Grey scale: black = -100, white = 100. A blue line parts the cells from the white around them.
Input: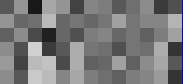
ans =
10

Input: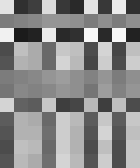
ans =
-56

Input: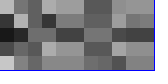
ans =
12

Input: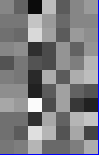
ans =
-29

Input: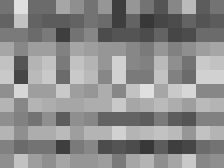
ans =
46
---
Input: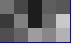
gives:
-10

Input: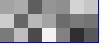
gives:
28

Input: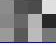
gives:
10

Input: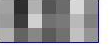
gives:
27

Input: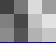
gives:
-50

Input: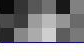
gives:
-92

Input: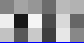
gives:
2

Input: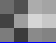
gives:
-15

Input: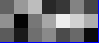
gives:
-23

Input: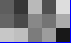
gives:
-26
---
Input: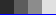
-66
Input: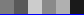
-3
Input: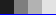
-77
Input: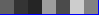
-24
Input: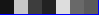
-84
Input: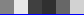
3
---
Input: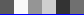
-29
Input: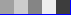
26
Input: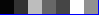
-96
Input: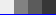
87
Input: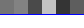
-9
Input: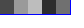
-43
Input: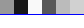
19
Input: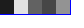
-78
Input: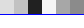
74
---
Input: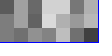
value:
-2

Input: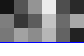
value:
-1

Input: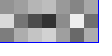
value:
70

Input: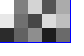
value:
82

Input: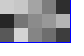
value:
-70

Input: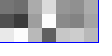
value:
-37
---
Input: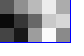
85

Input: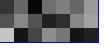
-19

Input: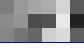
67

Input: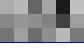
-80

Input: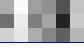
-36

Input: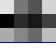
-34
